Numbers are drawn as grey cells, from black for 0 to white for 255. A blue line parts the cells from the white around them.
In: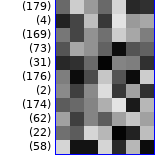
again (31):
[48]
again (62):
[161]
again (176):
[12]

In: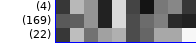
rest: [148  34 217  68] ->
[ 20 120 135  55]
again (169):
[34]
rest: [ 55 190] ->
[114 161 176  76 102 168 168 247]
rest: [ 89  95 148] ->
[ 34 217  76 108 128  42  34]
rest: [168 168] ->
[247]
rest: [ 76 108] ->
[128  42  34]
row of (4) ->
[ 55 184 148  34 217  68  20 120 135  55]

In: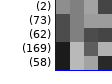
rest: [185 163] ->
[41]
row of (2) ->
[142 128 163  69]
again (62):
[76]
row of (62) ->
[ 76 128  76  69]
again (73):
[156]

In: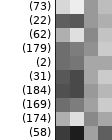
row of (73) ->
[215 237 153 189]
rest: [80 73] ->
[153 183]
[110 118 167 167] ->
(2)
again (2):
[167]

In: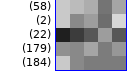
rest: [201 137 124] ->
[124 124]
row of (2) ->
[201 137 157 109 215]
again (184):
[124]
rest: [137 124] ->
[124 124]

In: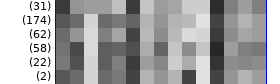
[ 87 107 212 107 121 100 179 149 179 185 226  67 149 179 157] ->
(174)
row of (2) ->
[ 87 107 212 107 121  67 179 149 179  67 226  67 149 179 157]
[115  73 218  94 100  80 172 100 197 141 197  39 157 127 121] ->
(58)
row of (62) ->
[107 149 218 127 165  67 185 141 185 218 212  59 141 165 157]
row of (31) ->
[ 59 149 157 157 191  59 197 157 165 205 205  45 127 157 127]
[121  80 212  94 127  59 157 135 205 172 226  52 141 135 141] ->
(22)

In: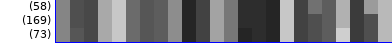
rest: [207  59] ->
[ 79 185]
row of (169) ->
[133  79  72 169 199 107  86  93 141  37  66 163 119  45  45  37 199  66
  79  93 177  59  79 185]

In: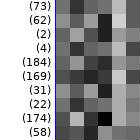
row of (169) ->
[ 80  59  38  59 200  72]
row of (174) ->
[ 80 181  51   3 173 135]

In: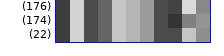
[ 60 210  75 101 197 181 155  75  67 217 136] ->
(176)
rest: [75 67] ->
[217 136]
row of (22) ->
[ 60 210  75 101 197 181 155  75  75 197 142]
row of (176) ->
[ 60 210  75 101 197 181 155  75  67 217 136]

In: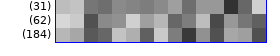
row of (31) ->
[189 195 118 110 138 132 125 138 159 110 152 152  50 103 208]

